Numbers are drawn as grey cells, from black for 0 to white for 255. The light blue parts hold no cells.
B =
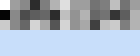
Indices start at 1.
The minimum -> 5
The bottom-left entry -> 203
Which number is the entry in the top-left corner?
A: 255
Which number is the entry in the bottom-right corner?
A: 179
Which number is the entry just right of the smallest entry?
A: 137
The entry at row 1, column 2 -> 158
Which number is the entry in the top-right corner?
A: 158
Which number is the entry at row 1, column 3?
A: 137
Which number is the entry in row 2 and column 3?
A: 76

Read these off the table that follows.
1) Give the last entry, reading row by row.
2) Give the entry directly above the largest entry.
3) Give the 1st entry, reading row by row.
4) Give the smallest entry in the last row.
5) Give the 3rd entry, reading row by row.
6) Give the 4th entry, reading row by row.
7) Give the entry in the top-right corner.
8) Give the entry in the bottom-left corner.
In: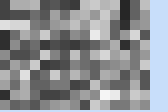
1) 140
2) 130
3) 67
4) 77
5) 173
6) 182
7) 191
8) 140

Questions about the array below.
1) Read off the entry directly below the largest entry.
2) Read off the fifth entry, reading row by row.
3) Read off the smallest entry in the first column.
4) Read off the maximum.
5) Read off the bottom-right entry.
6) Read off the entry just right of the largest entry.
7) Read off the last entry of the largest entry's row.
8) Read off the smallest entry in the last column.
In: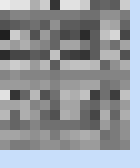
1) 112
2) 204
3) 31
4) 235
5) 132
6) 225
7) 204
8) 70

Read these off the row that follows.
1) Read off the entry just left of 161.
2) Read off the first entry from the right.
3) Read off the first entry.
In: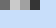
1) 202
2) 53
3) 108

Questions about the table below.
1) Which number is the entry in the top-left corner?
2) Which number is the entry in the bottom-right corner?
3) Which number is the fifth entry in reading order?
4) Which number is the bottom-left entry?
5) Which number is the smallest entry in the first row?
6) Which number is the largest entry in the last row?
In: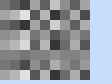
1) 118
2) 75
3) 95
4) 164
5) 65
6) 225

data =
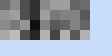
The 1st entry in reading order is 109
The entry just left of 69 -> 178
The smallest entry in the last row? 38
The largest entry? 187
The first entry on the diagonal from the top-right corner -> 109
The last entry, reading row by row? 178
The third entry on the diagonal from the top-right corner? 100
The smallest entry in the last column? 89
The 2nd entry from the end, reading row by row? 89
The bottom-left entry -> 169
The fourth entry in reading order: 48

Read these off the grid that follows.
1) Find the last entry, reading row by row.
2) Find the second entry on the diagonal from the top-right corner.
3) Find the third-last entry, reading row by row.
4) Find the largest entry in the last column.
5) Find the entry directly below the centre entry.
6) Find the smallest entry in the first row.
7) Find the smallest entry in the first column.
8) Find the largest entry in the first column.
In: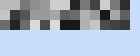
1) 57
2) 166
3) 76
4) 96
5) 24
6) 36
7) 108
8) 197

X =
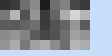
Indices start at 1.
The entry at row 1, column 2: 59
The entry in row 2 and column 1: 121
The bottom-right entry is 172
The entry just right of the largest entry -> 181
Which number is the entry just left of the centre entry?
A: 110
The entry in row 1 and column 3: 110
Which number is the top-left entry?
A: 49
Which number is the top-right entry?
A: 59
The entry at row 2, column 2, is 181
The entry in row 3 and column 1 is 91
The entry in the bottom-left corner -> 149
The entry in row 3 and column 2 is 91
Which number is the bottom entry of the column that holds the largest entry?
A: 181

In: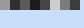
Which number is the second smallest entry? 48
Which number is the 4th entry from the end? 70
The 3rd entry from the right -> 205

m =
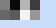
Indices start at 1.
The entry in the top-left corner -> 127
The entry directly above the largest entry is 182
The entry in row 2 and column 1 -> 103

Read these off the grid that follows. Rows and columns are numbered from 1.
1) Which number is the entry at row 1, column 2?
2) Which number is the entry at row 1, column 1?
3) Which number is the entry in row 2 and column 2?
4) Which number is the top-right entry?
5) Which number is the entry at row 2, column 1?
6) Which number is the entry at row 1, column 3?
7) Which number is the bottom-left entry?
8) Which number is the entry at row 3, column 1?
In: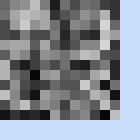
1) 134
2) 103
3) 167
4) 51
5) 112
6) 145
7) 19
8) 74

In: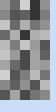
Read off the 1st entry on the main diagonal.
154
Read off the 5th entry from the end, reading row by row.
85
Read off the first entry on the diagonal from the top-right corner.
145
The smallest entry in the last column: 85
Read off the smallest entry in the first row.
53
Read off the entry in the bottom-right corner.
136
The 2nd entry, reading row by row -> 105
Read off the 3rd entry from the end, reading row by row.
74
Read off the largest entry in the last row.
164
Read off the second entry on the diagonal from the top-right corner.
53
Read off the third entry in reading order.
208

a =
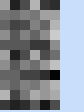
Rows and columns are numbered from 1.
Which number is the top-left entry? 161
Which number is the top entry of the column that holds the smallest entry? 45
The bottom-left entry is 56
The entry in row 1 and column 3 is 76
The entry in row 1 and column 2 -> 33
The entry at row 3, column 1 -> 100
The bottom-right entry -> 76
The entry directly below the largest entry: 141
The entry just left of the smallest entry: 45
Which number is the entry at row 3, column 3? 76
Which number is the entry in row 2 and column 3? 129
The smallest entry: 4
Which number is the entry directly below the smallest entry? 180
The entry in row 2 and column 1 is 119
